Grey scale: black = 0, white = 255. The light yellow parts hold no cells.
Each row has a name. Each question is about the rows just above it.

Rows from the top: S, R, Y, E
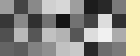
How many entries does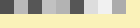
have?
9
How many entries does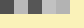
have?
5
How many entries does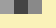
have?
3
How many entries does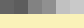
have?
6
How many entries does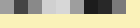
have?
9
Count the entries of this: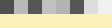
8

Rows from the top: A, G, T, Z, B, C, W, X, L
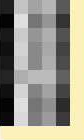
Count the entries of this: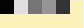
5
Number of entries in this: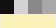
4
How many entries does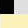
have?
2
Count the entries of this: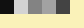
5
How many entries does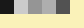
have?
5

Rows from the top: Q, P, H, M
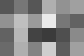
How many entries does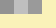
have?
3
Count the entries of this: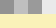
4
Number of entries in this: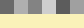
6

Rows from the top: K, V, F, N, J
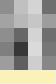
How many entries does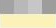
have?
4
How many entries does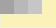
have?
3
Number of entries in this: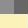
2
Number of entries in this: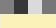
4
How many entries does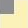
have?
1

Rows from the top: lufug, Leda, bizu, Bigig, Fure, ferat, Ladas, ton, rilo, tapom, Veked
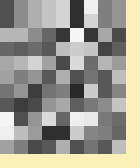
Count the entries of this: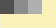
3
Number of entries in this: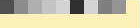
9
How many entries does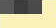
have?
3
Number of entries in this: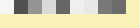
9
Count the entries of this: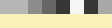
8
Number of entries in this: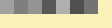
7
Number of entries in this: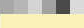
6

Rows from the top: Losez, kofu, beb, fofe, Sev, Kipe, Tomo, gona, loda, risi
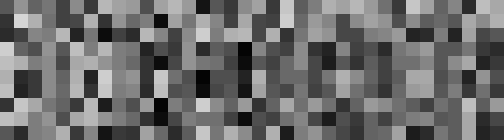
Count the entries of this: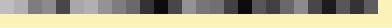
27
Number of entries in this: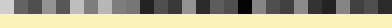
28
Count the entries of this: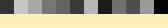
12

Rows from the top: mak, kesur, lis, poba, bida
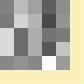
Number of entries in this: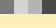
4
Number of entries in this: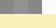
4
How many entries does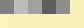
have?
5

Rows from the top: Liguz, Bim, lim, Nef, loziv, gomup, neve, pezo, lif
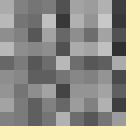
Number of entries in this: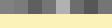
8
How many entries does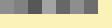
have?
7

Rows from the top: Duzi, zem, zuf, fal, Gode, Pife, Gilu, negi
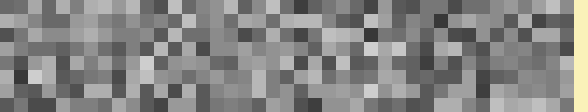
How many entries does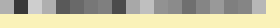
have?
19
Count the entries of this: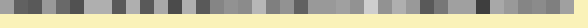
41
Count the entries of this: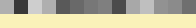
14

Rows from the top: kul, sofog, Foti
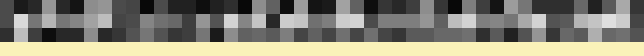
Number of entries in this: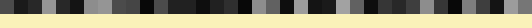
38
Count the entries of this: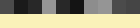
10
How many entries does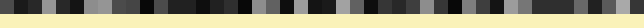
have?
46
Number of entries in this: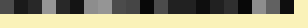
21

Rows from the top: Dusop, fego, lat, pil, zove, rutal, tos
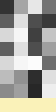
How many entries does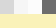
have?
4
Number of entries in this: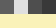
4

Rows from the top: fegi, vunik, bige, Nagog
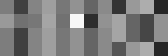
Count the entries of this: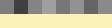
8
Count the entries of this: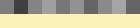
10
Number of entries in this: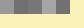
5
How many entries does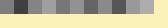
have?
11
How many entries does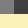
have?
2
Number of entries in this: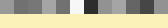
12

